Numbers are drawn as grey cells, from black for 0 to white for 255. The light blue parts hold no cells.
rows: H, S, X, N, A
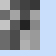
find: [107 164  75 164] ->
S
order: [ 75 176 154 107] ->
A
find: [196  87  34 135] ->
X
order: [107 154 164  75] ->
N

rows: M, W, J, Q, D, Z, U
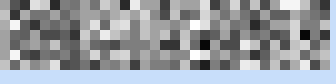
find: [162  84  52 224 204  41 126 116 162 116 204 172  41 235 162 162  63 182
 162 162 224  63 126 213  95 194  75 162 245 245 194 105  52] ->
M
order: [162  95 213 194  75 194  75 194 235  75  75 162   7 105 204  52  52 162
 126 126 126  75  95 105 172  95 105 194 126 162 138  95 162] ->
D
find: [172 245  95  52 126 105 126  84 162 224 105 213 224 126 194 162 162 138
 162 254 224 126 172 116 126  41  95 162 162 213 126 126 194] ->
J
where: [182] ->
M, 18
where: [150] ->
Q, 25
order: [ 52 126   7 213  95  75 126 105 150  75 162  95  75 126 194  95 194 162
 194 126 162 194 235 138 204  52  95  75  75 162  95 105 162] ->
Q

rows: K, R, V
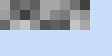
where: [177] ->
V, 2
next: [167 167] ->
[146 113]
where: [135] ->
R, 6
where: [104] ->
V, 1
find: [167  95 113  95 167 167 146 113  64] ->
K

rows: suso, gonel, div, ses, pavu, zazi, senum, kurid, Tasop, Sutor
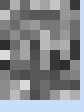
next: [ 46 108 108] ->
[ 88 152]
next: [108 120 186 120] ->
[152 108]
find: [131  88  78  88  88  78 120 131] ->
kurid
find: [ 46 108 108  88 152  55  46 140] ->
senum
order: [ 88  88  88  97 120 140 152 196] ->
gonel
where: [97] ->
gonel, 3
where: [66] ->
pavu, 4

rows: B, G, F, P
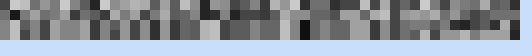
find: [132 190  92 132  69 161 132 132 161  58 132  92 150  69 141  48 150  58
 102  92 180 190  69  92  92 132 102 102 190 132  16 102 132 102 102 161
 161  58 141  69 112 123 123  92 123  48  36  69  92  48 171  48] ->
F
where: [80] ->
G, 34
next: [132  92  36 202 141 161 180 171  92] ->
[161  92]

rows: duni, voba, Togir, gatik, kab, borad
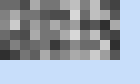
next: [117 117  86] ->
[76 76]
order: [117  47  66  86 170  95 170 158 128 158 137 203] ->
Togir
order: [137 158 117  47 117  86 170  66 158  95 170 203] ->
borad
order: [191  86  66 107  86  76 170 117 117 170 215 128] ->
gatik

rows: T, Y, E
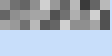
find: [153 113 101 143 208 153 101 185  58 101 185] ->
T
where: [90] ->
E, 5
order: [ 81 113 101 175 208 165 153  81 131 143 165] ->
Y
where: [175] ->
Y, 8
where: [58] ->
T, 9
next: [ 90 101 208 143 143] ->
[165  81]
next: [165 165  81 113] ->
[175 131]

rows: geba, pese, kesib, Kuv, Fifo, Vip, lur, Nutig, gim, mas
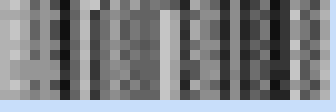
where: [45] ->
Kuv, 19
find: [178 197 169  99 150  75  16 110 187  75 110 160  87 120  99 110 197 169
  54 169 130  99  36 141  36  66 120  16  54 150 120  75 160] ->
kesib
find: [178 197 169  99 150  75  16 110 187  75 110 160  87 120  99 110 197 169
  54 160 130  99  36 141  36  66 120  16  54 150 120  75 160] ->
Vip
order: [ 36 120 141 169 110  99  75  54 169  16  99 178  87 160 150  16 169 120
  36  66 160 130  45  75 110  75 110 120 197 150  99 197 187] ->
Kuv

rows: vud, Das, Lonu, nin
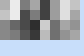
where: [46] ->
Lonu, 4
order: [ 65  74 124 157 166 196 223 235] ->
Das
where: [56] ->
nin, 4
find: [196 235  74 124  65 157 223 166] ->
Das

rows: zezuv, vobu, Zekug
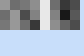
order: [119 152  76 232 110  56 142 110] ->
zezuv
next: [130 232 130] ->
[24 88]
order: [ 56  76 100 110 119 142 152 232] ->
Zekug
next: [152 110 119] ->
[142 232]
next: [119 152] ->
[110  56]
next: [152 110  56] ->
[232 142]

